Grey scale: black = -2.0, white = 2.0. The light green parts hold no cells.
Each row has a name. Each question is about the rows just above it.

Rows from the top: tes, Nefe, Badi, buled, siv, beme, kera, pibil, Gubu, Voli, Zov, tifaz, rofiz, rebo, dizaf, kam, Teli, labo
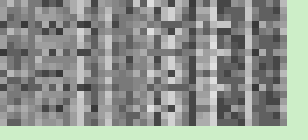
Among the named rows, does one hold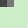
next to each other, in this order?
yes
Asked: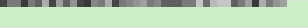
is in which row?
buled
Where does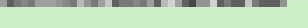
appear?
Badi
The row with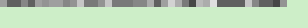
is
tifaz

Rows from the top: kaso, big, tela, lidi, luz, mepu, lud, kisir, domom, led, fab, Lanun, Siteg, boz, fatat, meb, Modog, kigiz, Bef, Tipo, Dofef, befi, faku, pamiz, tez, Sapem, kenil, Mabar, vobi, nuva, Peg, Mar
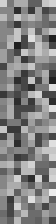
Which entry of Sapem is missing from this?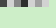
[-0.7]
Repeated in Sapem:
[1.3]
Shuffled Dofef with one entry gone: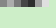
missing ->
[0.3]
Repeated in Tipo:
[-0.9]
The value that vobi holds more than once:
[0.5]
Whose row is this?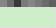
lidi

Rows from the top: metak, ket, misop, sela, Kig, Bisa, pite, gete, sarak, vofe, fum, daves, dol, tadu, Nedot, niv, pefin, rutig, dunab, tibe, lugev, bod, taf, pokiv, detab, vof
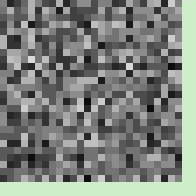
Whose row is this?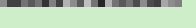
rutig
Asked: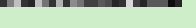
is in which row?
vofe
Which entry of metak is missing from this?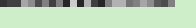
[-0.4]
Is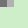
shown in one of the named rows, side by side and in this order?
yes
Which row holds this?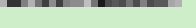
pite
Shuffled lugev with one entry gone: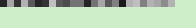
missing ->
[0.4]

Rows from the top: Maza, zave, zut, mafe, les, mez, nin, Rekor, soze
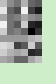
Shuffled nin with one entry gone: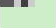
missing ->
[1.4]
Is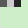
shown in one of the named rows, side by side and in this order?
yes
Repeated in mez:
[0.4]
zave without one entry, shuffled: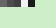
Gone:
[1.6]

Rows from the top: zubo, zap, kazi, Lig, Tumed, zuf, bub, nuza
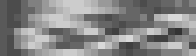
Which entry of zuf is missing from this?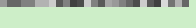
[0.2]
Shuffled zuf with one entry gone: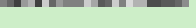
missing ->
[-0.2]
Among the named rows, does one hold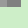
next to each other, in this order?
yes
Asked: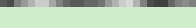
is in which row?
zuf

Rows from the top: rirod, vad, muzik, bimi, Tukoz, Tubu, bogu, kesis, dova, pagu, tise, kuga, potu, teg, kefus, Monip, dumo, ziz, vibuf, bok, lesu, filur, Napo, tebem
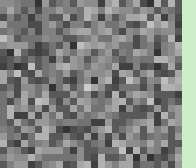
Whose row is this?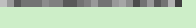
Tubu
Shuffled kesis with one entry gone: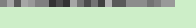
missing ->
[-0.4]

